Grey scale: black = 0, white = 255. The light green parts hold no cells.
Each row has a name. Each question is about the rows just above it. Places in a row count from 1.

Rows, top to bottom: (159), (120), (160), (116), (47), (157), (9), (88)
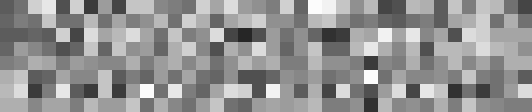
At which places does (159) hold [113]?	2 14 37
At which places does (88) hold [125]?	6 24 25 31 33 37 38
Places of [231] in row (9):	5 13 31
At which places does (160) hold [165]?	8 11 27 29 32 36 37 38
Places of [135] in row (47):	2 8 9 14 28 34
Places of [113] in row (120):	3 5 6 8 13 22 26 30 36 38
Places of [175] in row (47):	3 10 13 20 30 37 38

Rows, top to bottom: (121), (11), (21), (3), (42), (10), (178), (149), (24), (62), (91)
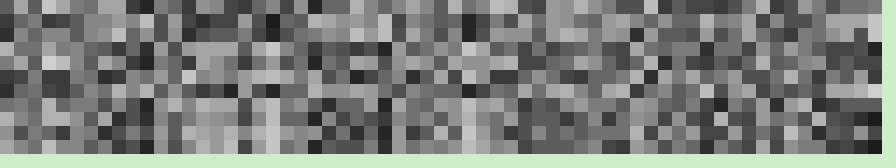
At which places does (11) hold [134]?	7 8 10 27 30 46 53 56
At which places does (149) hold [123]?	2 6 7 21 37 43 44 50 53
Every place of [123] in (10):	3 6 17 22 45 49 52 60
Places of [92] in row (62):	13 31 33 40 42 60
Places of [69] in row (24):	18 25 48 54 61
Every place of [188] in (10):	20 34

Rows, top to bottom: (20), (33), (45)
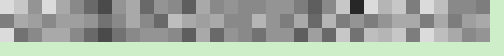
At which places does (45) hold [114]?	2 9 19 26
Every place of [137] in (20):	6 13 16 18 19 24 33 34
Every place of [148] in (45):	11 12 17 20 21 35
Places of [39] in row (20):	26
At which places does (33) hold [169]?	2 10 14 16 22 29 30 32 35
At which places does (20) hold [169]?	5 10 15
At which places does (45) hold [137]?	3 6 10 13 18 34

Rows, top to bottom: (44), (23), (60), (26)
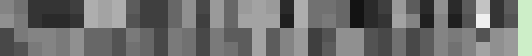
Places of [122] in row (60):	2 5 10 13 16 33
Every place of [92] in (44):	10 30 34 37
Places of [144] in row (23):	1 14
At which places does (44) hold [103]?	13 17 25

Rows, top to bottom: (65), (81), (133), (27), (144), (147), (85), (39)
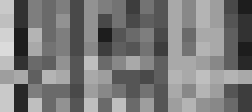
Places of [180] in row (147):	4 13 17
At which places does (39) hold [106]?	4 8 10 17
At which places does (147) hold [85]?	6 9 10
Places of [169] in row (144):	10 13 14

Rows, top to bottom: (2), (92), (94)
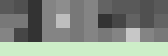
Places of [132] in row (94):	1 4 5 7 9 11
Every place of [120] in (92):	1 2 6
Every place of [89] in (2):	1 9 10 12
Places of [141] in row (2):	5
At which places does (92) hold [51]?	3 8
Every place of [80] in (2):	2 11

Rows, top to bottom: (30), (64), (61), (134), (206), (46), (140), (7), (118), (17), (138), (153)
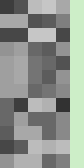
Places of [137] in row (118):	5
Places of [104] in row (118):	1 3 4
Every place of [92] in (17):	1
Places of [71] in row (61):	1 2 5
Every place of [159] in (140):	1 2
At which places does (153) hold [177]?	2 3

